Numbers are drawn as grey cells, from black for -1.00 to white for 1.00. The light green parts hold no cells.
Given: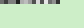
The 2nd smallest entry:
-0.60
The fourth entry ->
-0.01
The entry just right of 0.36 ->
0.48
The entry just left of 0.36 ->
-0.73

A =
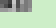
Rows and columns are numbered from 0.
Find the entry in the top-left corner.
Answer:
-0.27
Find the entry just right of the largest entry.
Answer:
-0.37
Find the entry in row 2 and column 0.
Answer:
0.19
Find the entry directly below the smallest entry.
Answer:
0.31
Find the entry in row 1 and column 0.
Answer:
-0.14

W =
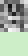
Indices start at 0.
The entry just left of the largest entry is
-0.07
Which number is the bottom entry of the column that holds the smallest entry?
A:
0.93
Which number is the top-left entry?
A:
0.49
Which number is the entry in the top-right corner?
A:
0.73
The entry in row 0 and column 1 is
-0.29
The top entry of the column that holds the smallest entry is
-0.07
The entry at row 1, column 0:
-0.29
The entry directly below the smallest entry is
-0.65
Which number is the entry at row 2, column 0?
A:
-0.29
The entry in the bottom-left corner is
0.36
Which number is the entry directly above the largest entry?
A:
0.36
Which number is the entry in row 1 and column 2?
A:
-0.86
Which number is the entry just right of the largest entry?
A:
0.83

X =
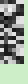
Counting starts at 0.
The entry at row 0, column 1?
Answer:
-0.14
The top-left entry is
-0.46
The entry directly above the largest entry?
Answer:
0.78
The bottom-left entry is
0.55
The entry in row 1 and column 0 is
0.65
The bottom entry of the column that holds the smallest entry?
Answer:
-0.46
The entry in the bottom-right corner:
-0.70
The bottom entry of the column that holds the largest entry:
0.65
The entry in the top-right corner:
0.78
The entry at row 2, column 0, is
0.78
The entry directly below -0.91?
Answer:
-0.46
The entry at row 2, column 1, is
0.23
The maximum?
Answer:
0.90
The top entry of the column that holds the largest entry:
-0.70

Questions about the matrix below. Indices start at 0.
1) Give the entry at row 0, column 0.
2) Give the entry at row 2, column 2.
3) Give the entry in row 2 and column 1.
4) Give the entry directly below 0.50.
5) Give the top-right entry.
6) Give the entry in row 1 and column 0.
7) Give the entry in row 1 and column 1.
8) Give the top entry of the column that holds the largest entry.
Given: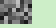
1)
-0.42
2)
-0.55
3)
0.03
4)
0.39
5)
-0.18
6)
0.03
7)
-0.18
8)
0.50

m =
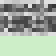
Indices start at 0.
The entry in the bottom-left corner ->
0.62
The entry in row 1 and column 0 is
0.08
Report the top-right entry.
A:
0.75
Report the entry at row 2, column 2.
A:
-0.33
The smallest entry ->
-0.58
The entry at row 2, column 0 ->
-0.23
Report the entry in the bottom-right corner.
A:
0.75
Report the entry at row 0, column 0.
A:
0.75
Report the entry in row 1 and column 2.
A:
-0.33
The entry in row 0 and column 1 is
0.62
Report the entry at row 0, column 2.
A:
0.62
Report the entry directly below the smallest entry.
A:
-0.02

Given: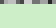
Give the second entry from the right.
-0.68
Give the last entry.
0.14

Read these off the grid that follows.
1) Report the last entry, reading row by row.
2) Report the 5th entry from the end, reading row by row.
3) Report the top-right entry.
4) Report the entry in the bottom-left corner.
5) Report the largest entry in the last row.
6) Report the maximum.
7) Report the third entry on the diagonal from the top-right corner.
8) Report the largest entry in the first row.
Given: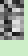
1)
0.00
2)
-0.34
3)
-0.12
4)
0.24
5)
0.37
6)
0.83
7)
0.60
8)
0.60

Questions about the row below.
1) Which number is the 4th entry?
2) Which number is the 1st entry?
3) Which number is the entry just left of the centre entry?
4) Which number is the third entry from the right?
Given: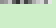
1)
-0.23
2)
0.13
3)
0.34
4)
0.69

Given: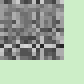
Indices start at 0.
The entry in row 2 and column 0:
0.23
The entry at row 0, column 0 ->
0.10
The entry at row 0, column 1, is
-0.46
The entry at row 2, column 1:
0.10
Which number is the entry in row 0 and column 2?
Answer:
-0.35
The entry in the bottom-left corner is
0.10
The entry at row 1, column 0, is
0.23
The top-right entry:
0.58
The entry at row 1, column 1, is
0.23
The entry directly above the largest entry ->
-0.46
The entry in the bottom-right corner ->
0.23
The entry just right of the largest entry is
0.58
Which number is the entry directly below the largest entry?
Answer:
-0.35
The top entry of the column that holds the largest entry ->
-0.46
